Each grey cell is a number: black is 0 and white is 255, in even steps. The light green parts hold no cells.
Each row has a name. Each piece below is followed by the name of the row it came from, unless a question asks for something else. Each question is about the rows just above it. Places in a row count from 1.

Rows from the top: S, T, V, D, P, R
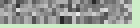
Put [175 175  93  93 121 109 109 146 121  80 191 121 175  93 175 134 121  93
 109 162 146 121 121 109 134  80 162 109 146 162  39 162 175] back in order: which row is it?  P
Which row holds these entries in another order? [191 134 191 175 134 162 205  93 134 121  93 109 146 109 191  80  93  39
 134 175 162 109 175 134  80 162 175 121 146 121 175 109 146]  R
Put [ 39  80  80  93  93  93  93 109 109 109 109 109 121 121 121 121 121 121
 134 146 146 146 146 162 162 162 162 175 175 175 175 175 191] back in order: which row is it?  S
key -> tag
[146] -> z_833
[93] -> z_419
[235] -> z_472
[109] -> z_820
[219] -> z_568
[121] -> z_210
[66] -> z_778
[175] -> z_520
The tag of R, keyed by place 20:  z_820
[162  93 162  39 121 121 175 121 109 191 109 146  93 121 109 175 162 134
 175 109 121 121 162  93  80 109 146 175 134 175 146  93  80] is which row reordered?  P
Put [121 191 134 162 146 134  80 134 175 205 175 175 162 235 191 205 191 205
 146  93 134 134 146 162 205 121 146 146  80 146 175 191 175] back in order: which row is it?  D

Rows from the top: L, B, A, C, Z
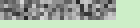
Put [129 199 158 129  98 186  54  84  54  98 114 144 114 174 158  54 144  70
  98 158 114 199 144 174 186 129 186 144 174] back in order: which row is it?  C
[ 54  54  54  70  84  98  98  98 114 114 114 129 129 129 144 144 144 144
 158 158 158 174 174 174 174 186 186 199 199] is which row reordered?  B
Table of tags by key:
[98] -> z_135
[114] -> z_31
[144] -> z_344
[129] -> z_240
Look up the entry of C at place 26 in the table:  z_135

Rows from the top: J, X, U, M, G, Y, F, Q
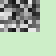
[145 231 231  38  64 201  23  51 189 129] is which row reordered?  Q
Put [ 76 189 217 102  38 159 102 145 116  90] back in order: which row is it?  G
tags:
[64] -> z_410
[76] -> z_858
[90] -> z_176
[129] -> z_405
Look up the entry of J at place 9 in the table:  z_858
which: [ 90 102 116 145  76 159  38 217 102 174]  Y

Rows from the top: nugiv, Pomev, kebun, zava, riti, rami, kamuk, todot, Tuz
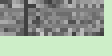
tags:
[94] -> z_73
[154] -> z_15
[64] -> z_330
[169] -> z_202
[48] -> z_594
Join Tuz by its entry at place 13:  z_202
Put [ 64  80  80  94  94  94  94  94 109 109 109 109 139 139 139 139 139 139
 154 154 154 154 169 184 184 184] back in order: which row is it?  todot

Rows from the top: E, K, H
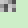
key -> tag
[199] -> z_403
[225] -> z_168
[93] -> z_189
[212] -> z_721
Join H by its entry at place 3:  z_721
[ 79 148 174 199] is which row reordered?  K

